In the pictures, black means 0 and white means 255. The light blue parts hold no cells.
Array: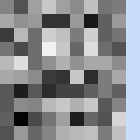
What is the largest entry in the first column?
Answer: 184
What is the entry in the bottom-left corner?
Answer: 82
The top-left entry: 132
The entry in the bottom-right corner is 191
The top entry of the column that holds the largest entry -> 199
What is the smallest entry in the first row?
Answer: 82
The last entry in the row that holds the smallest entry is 213
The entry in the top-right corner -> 124
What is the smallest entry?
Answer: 4
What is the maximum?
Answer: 241
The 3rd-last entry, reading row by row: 191
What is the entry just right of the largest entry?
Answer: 199
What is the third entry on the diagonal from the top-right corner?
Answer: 207
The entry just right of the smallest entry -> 74
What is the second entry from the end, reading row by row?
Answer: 124
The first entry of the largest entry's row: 116
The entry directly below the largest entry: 145

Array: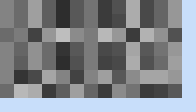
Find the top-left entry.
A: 131
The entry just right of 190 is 139
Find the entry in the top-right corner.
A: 151
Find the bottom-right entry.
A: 88
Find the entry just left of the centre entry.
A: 88
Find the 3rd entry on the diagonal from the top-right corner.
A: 178
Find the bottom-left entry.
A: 107
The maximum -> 190
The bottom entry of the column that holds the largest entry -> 94
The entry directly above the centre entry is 123
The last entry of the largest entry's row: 81
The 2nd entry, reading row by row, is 107
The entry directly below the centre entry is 123
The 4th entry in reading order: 94
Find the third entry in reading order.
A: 159
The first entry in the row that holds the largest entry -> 107
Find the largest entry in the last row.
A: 184
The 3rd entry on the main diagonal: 66

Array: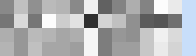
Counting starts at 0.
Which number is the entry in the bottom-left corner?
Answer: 180
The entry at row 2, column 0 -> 174
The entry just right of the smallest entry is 212
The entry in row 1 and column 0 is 118
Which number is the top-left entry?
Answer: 137
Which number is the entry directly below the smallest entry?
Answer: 246
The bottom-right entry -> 212
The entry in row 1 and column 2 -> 118
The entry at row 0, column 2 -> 144
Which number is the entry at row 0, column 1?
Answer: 192

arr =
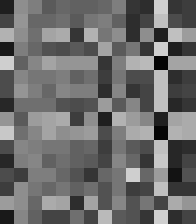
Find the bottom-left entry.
25
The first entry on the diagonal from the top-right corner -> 61
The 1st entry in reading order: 31
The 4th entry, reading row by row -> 90
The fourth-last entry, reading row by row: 53
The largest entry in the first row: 207
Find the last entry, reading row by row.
68
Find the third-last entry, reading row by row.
207
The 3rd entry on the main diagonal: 111
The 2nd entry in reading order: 142
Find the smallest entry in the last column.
45
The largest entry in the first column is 207
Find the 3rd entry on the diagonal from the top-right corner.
31
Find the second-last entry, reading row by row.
45
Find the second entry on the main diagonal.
149

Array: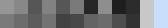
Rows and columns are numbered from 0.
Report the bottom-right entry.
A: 200
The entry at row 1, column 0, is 122
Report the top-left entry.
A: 150
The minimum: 31
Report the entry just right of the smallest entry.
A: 44
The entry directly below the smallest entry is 78
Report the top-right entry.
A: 200

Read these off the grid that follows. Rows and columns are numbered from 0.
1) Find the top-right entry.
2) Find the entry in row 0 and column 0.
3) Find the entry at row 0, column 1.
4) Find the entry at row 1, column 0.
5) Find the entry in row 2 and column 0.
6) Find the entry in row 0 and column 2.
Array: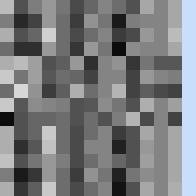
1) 167
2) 187
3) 81
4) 125
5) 174
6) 125

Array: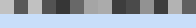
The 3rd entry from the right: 61
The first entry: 193
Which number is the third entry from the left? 193
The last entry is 96

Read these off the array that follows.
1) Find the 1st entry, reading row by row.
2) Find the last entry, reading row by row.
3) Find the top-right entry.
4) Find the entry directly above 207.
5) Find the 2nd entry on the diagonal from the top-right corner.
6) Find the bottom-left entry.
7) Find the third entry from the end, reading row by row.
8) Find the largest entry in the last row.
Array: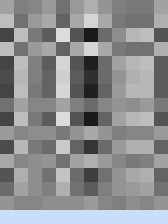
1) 162
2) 148
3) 162
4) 213
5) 113
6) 148
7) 142
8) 154

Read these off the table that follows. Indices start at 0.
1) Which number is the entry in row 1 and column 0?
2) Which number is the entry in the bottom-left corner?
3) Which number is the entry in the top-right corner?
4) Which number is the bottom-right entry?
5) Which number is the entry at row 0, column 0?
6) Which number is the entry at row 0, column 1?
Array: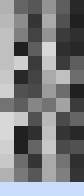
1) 184
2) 177
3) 40
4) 53
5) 177
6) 101
